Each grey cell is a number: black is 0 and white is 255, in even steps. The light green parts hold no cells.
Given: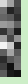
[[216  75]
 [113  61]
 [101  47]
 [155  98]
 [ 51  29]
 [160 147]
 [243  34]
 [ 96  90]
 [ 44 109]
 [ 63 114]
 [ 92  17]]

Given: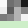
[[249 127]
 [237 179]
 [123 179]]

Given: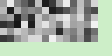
[[160 130  57  29 162  99 119]
 [184 176 140 212  51 121  97]
 [143  31  45 145 209 168 113]
 [ 49  23  30 227 123 163 150]
 [201 206 147 165  42 128  68]
 [ 56 147 216 128 191 115  77]]

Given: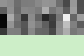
[[146 109 125 148 110 152]
 [ 94 105 132 173 133 158]
 [  7 116 139  40 119 102]
 [  8 106 145  95 135 128]
 [ 56 125 135 101 140 119]]

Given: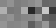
[[135 126 139 103]
 [176 124  40 199]
 [139 126 136  97]
 [149 135  94 151]]

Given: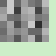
[[104 103 122 186]
 [153  61 182 148]
 [169 105 168 130]
 [121  77 200 140]
 [108 135 104 179]
 [124  87 181 153]]

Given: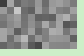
[[ 61 101 116 108 159 123]
 [155 199  97 119 129 160]
 [125 157 139 100 159 132]
 [116 150 143 168 164  98]
 [165  94 157 129 167 153]
 [164 150 112 127 149  97]
 [101 110  90 161 134 147]]

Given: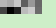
[[182 199 152]
 [ 67  35 203]]

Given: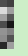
[[ 77]
 [218]
 [159]
 [ 77]
 [147]
 [139]
 [ 40]]
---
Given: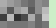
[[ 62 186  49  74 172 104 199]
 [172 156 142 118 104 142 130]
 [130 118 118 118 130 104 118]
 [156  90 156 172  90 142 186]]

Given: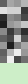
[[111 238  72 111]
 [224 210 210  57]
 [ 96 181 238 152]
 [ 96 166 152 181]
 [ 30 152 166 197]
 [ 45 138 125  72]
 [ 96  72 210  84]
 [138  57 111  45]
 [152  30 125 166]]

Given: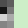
[[211 170]
 [132 144]
 [ 21 120]
 [ 77  93]]

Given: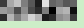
[[ 44 180 126 168 210 180  29  44 141 155  60]
 [ 60 168 194 126  87  29 226  99 113  87  99]
 [155 141  75 141  75  44 126   0 168 180  16]]

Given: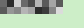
[[ 90 150 134 181 165  44  60 134 219]
 [106  44 207 106  74 181  90 165  90]]

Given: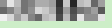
[[144 228 187 116 132 172 172 159  49 200  37 187 200 104 159]
 [240 215 159 200 132 104 187 200  76 187  89 228 144 144 228]
 [104 132 172 116 144 215 200 172  63 159  76 116 132 159  89]]

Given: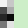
[[119 227]
 [242 199]
 [ 76 170]
 [ 38  11]]

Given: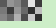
[[ 89 149 133  89 228  60]
 [133 105 177  76 202  47]
 [121  60 149 105  47 190]]

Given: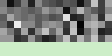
[[ 91 165 120 105 120  91 105  79  91 224  33  48 120 150  48 180]
 [150 150  48  63 150  79  33  48 120 193  79 180 120 193  79 165]
 [165 120  63 165  48 136 193 105 165  48 193  17 105 165  33  48]
 [136 105 120 105  91 105 150 120 136  17 105 180 120  91  63 136]
 [105  48 236 136 136  91 136 150 136  63 180   4 165 180 150  63]
 [120  17  63 120  33 136  91  79  63  91  79  17  79 193  63 165]]
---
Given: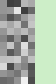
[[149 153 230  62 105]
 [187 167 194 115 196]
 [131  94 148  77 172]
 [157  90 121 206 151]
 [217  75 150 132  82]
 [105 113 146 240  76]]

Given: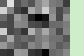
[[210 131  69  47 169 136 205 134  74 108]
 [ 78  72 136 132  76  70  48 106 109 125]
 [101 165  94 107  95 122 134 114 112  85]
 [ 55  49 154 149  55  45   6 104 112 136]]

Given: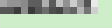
[[ 86  85  60 141  58  85 109  78  70 118 101 181 117 207]]

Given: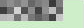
[[ 63 108 209  81 140  66 144 190 101]]

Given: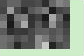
[[ 69 155  71  42  88 104 124  29  68  79]
 [129  26  99 169  52  88  53 148  83  58]
 [111 103  77  91  72 142 121  89 105  81]]

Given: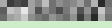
[[ 93 196 180 230 161  82 140 113  77 120 164  83 145  66 198 126]]
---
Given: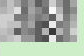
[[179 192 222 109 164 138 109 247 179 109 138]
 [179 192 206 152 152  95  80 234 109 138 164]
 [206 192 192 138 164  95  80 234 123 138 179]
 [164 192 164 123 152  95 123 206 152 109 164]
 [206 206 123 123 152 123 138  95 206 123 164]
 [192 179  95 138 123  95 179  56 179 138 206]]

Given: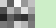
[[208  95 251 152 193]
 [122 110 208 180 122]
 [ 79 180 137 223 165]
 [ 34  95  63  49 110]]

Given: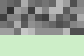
[[116 103 172  91 144 132 116 103  79  91 132 144]
 [116  49 158 144  63 172 132 184 184  91 144 144]
 [ 63 132 132  79 132  79  63 158  91 116  79 172]
 [158 158 116 198 184 144 144 144 144 184  79  79]
 [116 103  91 172 116 103 116 103 184 158  79 132]]

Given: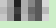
[[184 148  63 172 105  89 184]
 [199 148  48 184 121  89 214]
 [199 160  32 172 133  89 214]]

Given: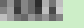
[[190 160 118 104 148 118 148 104 133]
 [104 148  73 133 104  44 175 118 190]
 [133 160  59 133 104  59 190  73 205]]

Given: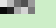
[[  8  37 170 212 122]
 [227 183 108  80 154]]
